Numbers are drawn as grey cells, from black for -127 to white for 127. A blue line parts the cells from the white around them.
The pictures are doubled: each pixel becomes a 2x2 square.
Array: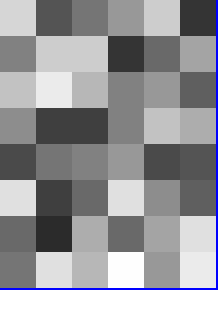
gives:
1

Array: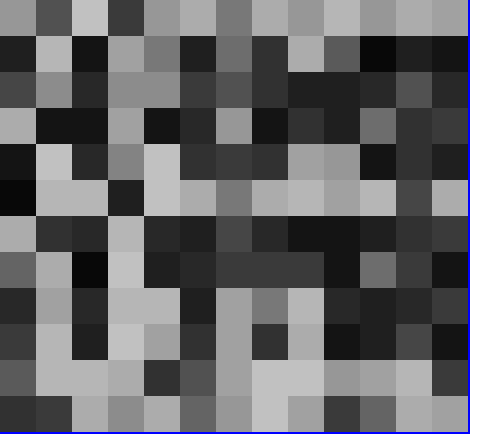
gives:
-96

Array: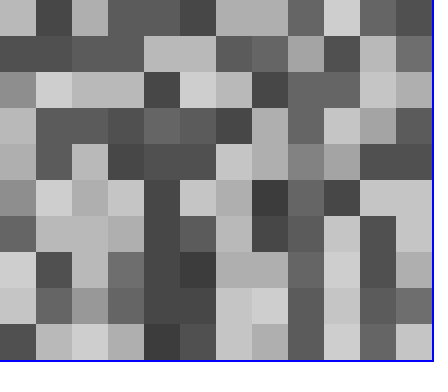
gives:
-47

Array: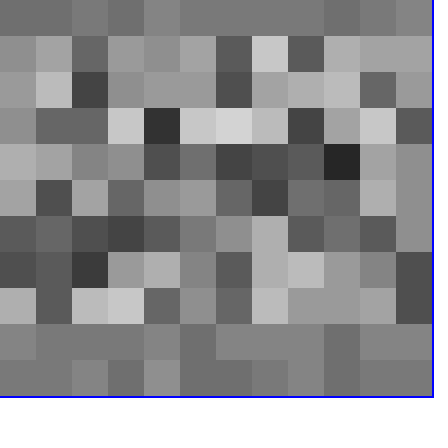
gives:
15

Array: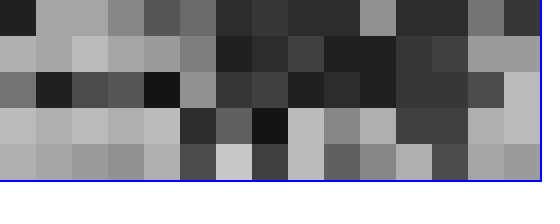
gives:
47
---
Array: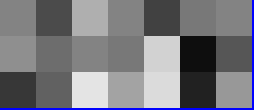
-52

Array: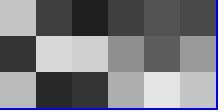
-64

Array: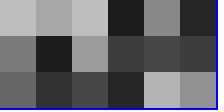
39

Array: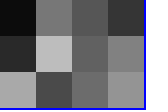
-8

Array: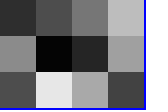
-50

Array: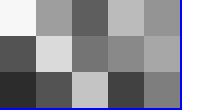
30
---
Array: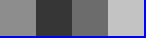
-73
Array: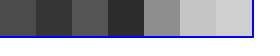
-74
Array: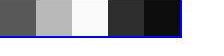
57
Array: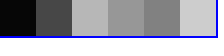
-56
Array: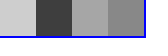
-65
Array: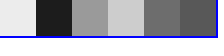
-99
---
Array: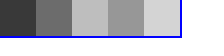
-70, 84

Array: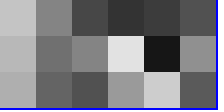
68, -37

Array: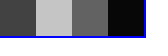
-61, -120

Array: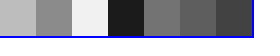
61, -61

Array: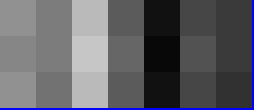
17, -78

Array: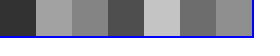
-77, 15

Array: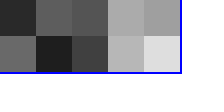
-86, 94

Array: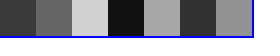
-69, 18
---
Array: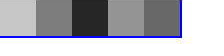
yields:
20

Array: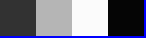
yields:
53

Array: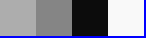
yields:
45

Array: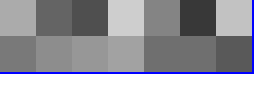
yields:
66

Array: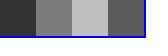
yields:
-3

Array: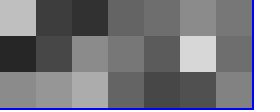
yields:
63

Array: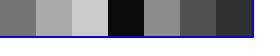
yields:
42

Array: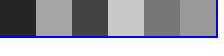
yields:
37
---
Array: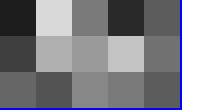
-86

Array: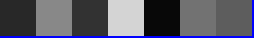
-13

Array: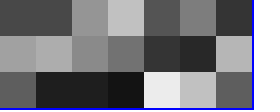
-2

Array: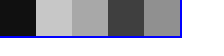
-64

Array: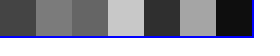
37

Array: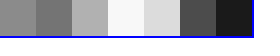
-51

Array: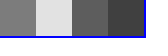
-34

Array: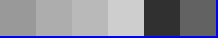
-79

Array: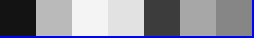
39

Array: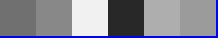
46
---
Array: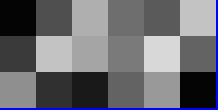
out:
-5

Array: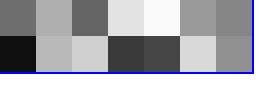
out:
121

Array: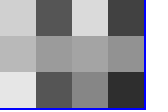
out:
27

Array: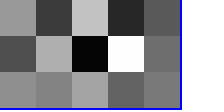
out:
-122

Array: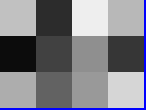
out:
-62

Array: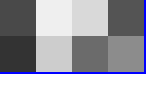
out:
111

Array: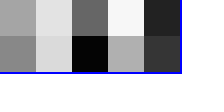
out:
-25

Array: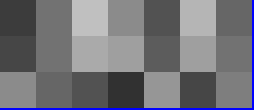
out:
-35

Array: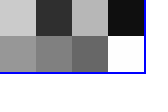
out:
-80

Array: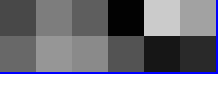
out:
-125
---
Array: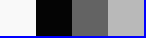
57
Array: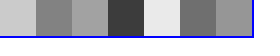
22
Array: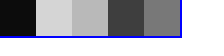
-7
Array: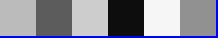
17
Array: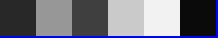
-117
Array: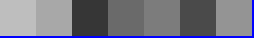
20
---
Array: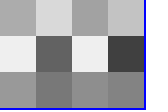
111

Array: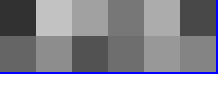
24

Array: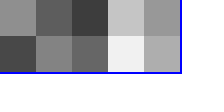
113

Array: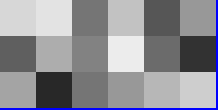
-20

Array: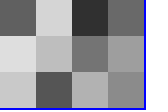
-11

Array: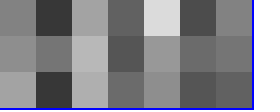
-20
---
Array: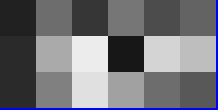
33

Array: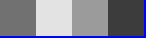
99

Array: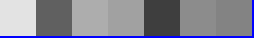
-65

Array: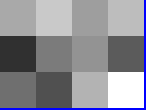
-47

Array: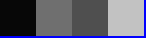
-16

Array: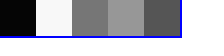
-9

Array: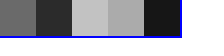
66
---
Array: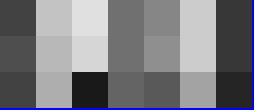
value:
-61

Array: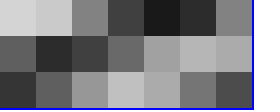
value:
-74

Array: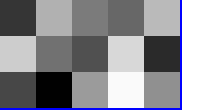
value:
-56

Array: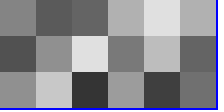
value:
16

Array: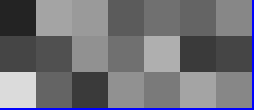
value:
91

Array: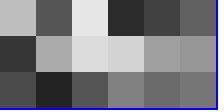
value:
-52

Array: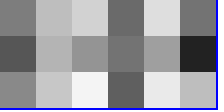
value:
9
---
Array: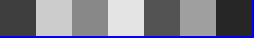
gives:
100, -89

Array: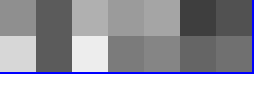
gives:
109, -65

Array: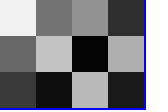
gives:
114, -123

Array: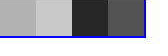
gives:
73, -89

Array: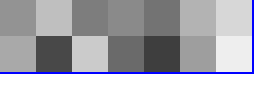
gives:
110, -65

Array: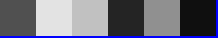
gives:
99, -112
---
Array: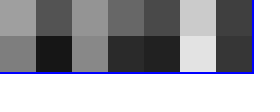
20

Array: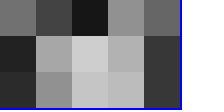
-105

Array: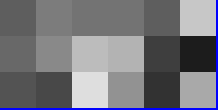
-12

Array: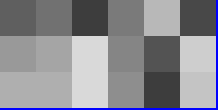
-66

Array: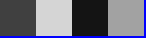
-107

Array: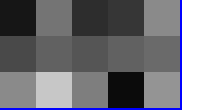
-82

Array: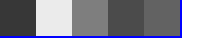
-1

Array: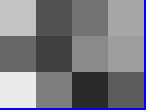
-12

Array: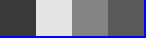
4
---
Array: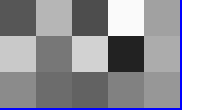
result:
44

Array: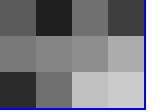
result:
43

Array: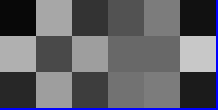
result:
72

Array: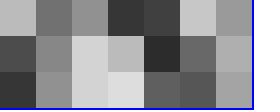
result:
47

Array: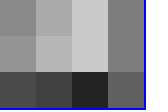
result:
-2

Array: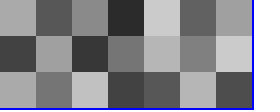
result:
75

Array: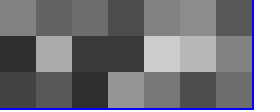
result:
2

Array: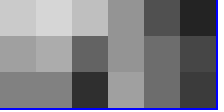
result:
-57

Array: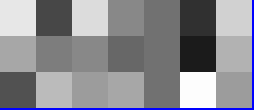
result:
50
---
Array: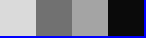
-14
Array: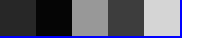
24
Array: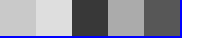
-71
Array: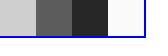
-35
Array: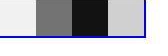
-12
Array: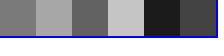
69
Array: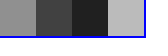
-62
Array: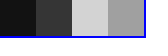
-74
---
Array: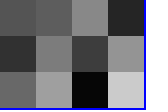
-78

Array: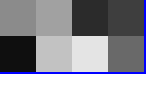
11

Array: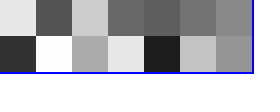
104

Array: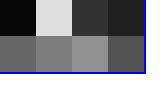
-119

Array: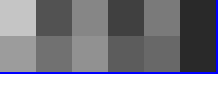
69

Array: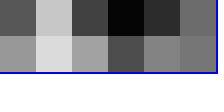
-40

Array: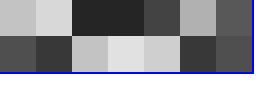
67

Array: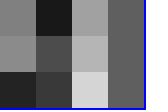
11

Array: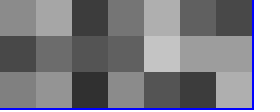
-55

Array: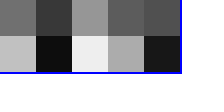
-15
